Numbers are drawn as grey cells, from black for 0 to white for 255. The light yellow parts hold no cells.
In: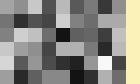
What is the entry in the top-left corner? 164
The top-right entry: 143
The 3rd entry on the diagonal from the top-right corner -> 102
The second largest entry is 214
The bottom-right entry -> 109
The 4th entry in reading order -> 82
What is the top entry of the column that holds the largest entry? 56
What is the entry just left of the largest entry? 150
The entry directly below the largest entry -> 177
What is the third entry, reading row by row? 200
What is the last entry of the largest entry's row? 69
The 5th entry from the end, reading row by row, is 136
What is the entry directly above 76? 69
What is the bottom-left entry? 158
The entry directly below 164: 116
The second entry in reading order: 143

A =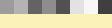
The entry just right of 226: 247
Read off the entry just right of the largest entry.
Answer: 63

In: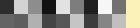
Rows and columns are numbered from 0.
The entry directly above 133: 246
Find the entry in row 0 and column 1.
211
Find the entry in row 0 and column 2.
141
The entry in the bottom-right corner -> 191
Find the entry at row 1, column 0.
100

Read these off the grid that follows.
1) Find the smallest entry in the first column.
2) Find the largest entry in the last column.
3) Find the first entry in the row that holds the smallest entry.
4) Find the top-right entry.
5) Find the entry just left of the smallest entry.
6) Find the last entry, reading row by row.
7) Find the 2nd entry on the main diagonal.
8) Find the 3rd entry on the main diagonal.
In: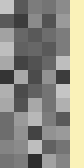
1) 52
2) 197
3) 116
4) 139
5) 124
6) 132
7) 60
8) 89

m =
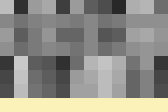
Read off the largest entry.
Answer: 201
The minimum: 40
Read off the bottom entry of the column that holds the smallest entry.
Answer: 161
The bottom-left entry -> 77
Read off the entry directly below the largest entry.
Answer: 195
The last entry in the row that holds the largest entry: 54
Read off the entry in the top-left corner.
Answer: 188
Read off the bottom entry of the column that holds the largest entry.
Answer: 188
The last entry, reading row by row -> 77
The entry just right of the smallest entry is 174
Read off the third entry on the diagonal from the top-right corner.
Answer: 161
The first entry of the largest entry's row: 54
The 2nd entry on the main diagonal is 115
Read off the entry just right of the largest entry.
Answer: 93
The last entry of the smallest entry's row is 109
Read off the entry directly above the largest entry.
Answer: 109
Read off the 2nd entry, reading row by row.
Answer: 48
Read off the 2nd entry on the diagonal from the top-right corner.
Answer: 143
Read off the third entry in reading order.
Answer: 155
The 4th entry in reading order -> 168
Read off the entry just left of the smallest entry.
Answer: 77

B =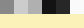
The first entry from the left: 136
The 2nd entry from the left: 204
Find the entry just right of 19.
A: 39

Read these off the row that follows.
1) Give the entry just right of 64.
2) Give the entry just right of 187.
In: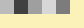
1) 159
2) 64

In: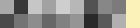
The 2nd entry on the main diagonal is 116
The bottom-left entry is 74
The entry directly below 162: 103
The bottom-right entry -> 176
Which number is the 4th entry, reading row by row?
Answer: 162

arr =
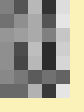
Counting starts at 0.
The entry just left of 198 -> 128
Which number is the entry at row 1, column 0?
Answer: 113
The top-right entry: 221
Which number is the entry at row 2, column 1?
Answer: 158
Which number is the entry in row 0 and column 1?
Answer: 84
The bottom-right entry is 229
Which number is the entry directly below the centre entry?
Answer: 184
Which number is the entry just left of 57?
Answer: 178
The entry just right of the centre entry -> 43
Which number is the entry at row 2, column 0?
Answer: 150

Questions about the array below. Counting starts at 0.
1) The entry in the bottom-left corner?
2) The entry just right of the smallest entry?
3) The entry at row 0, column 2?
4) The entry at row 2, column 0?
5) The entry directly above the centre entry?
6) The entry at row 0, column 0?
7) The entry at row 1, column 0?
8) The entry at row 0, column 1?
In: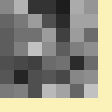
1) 121
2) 171
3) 51
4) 93
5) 156
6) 135
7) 101
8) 178

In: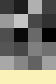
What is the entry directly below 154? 78
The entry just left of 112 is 128
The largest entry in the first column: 168
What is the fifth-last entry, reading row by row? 112
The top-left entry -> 56
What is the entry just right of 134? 98

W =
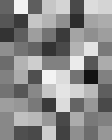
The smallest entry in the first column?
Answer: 51
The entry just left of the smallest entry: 115
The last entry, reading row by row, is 151
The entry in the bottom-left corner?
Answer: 136
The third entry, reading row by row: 94
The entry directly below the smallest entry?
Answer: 185
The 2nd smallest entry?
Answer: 44
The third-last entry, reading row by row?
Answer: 143
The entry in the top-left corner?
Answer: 100
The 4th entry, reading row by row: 198
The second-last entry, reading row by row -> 108
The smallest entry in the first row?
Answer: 73
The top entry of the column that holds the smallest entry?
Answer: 220
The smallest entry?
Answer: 18
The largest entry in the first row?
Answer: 243
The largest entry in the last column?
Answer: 212
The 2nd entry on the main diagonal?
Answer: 58
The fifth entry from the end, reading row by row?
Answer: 206
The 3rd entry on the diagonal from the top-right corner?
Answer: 164
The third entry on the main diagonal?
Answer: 158
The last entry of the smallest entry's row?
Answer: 129
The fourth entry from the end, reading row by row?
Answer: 65
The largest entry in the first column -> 158
